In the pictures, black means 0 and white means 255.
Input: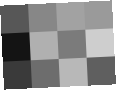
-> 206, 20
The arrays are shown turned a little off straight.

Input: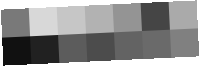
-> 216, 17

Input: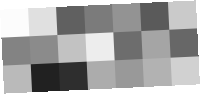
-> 252, 33

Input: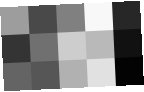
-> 248, 3

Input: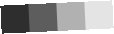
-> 228, 46

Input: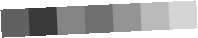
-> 213, 57
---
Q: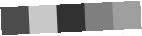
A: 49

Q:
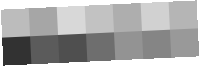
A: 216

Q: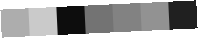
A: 13

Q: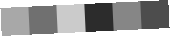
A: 203

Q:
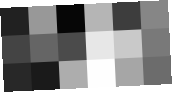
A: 6

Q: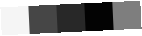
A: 40

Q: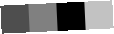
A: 0
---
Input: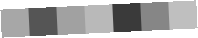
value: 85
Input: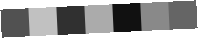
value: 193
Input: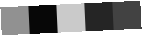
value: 7
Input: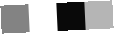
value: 255
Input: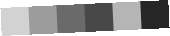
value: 156
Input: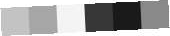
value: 166
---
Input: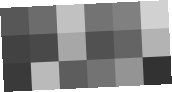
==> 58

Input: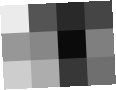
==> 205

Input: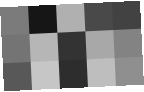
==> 88

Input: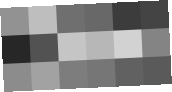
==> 140

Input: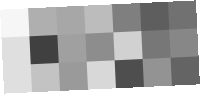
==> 223

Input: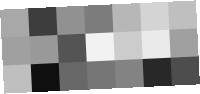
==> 191
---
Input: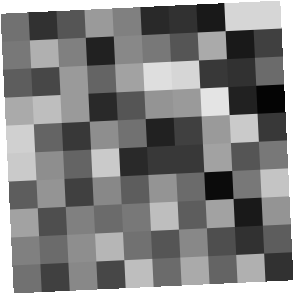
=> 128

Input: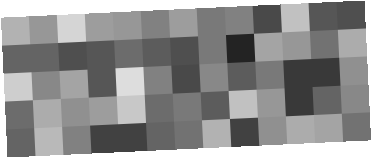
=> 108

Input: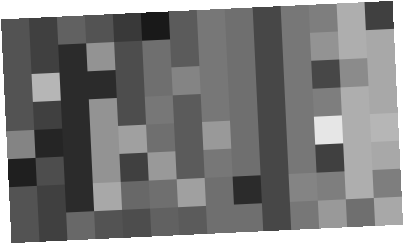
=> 83

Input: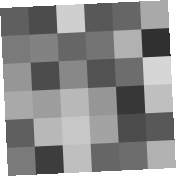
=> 95

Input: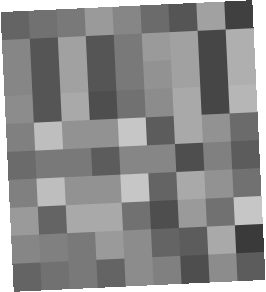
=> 134
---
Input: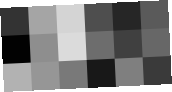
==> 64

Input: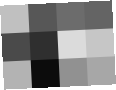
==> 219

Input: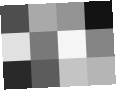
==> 245

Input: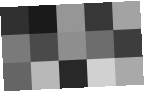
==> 109

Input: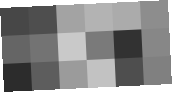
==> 50

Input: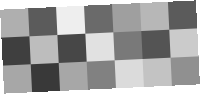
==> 84

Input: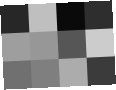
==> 86
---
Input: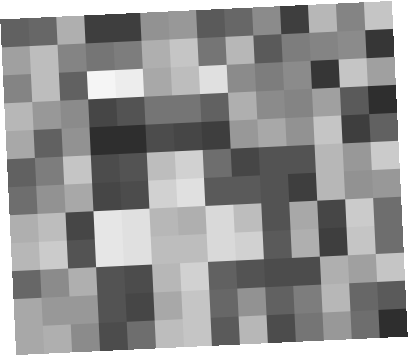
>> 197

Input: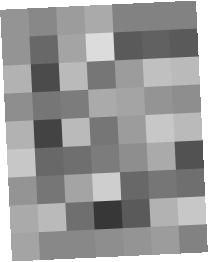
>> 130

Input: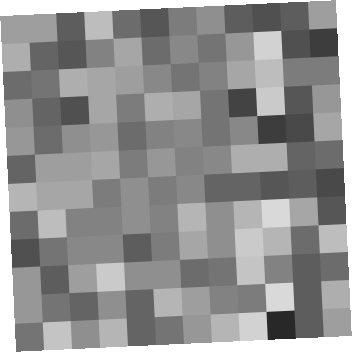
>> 158

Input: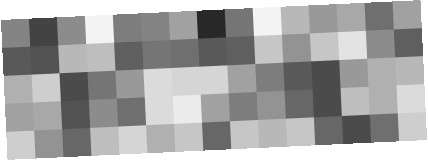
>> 161

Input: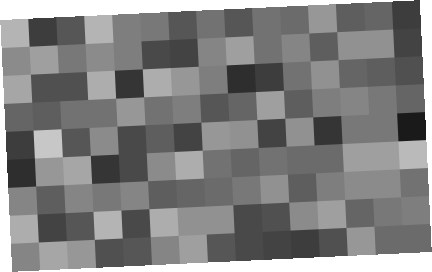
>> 61

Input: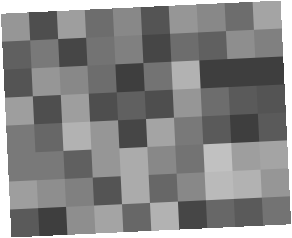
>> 164

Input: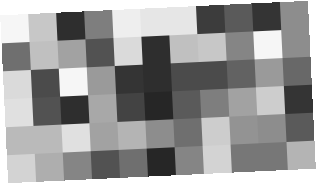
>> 141

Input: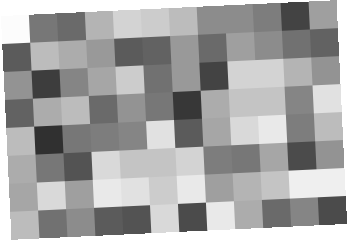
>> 159
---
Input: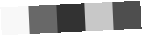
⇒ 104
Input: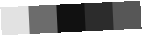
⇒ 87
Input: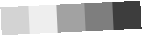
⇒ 162
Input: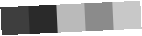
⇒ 139
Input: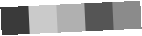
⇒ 139
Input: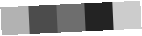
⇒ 110
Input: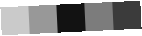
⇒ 124
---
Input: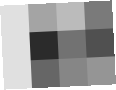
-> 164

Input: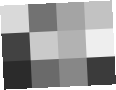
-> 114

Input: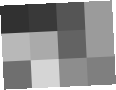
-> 57

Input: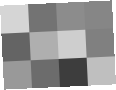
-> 115

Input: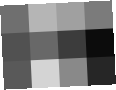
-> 181

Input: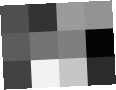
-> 51

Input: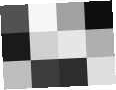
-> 246
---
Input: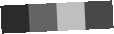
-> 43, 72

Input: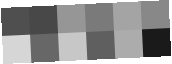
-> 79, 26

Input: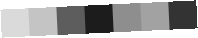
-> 218, 51

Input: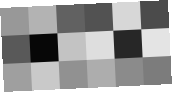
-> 152, 124

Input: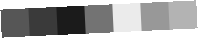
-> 86, 179

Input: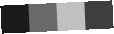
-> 26, 62

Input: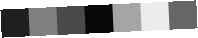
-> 31, 102

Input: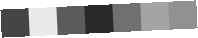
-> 69, 145
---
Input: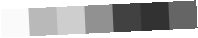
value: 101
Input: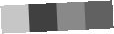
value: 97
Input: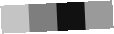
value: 154
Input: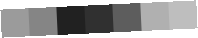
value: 190
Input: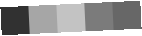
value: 103
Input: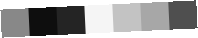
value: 79
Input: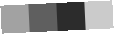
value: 203
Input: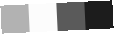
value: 28
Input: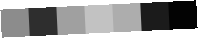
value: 3
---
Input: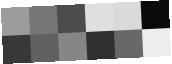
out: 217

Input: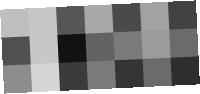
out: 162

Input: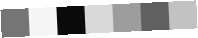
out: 96

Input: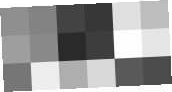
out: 224

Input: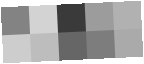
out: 156

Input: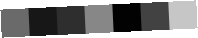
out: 66
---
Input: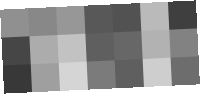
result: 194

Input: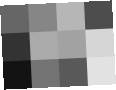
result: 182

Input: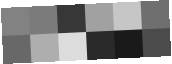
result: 174

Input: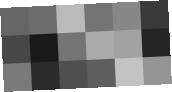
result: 170

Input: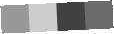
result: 107

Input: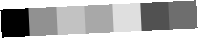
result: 168

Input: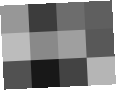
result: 159

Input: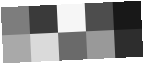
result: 169

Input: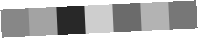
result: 163
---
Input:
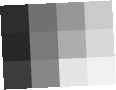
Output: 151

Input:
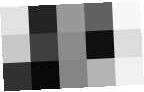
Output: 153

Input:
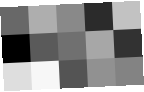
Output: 137

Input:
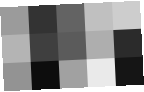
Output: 99

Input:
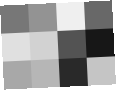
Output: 239

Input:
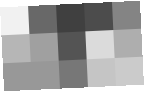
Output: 64
